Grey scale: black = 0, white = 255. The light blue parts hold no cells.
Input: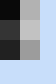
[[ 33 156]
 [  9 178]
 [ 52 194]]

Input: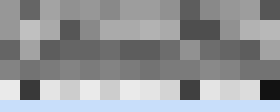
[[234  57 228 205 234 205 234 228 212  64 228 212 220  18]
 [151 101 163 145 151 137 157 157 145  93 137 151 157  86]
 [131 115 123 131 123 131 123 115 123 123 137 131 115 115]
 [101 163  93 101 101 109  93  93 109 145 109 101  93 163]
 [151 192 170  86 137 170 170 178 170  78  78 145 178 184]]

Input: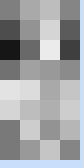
[[ 22 105 235  63]
 [ 77 147 213  91]
 [121 153 197 133]
 [113 161 153 139]
 [127 169 189 133]
 [213 189 175 205]
 [121 205 147 182]
 [227 220 169 197]]

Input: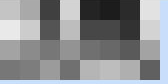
[[119 125 155 112 181 189 175  96]
 [163 139 119 147 112 104  90 163]
 [196 169  64 211  36  28  43 226]
 [233 204  84 189  71  71  50 211]]

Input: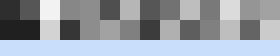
[[ 32  32 211  54 141 162 128  60 176  94 128 190 100 203]
 [ 46  86 242 135 141  79 182  86 114 190 121 219 149 162]]

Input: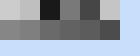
[[134 127 106  98  92  76]
 [204 191  25 121  70 197]]
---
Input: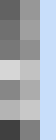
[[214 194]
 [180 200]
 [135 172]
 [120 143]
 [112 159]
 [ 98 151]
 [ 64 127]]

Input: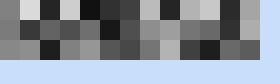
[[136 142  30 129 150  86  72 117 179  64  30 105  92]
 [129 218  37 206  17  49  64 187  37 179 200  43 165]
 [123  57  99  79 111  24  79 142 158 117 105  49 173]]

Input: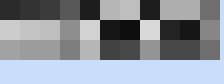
[[204 196 190 142 210  22  14 217  35  22 134]
 [162 156 156 126 182  66  72 148  72  72 110]
 [ 43  51  59  88  29 182 190  29 174 174 110]]

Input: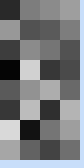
[[217  18 117 158]
 [166  98  67 111]
 [152  82  90 125]
 [ 90 146 173 105]
 [ 61 139 117  82]
 [ 55 188  47 180]
 [ 41 125 139 158]
 [  5 209  55  74]]

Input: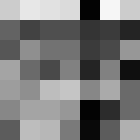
[[204 231 225 219   3 246 204]
 [164 106  73 129  36 129  15]
 [157 143 189 197 135 170 106]
 [135 164 164 151   3  44 106]
 [ 99  66  79  79  52  59  36]
 [ 92 189 183 122   9  92 176]
 [ 86 143 114 114  59  73 151]]

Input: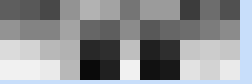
[[241 241 234 184  10  32 241  17  24 226 211 234]
 [219 211 184 178  40  46 191  32  46 198 204 198]
 [147 131 131 163 102  94 139  88 102 109 124 139]
 [ 94  88  72 147 178 163 117 155 155  60 109  80]]

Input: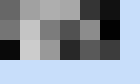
[[117 196 124  81 140   2]
 [103 161 174 168  52  17]
 [  9 204 153  40  89  60]]

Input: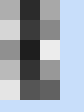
[[229  85  97]
 [214  58 136]
 [186  51 152]
 [174  43 168]
 [144  30 236]]

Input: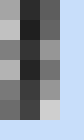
[[193  31 100]
 [179  37 114]
 [165  44  93]
 [127  52 150]
 [121  60 150]
 [108  66 207]]
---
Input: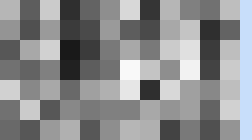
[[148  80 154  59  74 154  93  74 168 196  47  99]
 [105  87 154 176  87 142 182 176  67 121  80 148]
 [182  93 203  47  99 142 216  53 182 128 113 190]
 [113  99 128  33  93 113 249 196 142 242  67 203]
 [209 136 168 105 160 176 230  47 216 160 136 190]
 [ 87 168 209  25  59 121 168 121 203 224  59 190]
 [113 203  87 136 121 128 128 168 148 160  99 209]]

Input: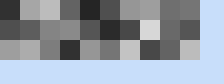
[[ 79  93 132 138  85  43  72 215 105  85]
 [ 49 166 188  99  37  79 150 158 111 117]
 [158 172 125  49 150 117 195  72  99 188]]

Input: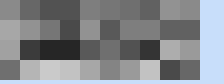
[[161  59  38  38  89 111  82  52 173 154]
 [138 103  82  82 126 118 111  97 146 138]
 [167 146 118  74 146  89 126 126  97  97]
 [111 181 202 194 167 132 154 194  74 103]]

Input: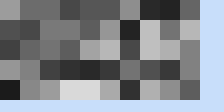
[[ 80  72 121 121  93 150  35 191 115 183]
 [ 65 101 115  93 163 183  72 191 176 129]
 [156 108 108  72  86  86 142  41  35 101]
 [150 129  65  49  41  57 115  80  57 129]
 [ 27 136 156 217 217 170  49 176 142  93]]

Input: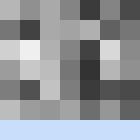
[[118  66 169 163 176  97 118]
 [125  81 194 125  59  81  74]
 [182 144 169 132  59 132  74]
 [188 156 150 163 110 150  97]
 [156 200 188 118  51 182 144]
 [208 239 176 132  66 216 138]]

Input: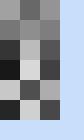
[[200  79 173]
 [161 104 148]
 [119 142 126]
 [ 53 187  85]
 [ 38 208  72]
 [ 24 216  65]]
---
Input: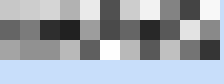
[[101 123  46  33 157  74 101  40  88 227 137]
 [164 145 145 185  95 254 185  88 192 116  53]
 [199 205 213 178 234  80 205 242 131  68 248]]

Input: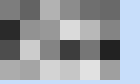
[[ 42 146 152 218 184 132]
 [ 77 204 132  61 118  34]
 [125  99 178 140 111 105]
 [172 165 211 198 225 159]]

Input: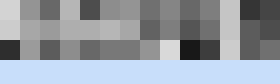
[[ 46 155  92 141 104 120 120 148 217  24  61 204  92 112]
 [204 167 155 174 174 182 167  98 126  85 112 197  92  77]
 [211 148 104 182  77 141 148 112 133 104 126 197  53  69]]

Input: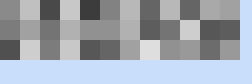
[[ 80 206 124 200  87 101 161 222 145 153 108 153]
 [124 161 116 177 145 145 177  93 116 206  87  93]
 [138 192  73 200  60 130 184 101 184 101 169 161]]

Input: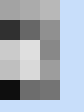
[[ 14 109 116]
 [ 48 103 144]
 [163 171 184]
 [191 217 157]
 [203 223 136]]

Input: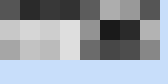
[[ 85  42  56  50  92 173 153  85]
 [166 194 187 222 107  71  77 135]
 [200 214 206 222 147  26  42 179]]
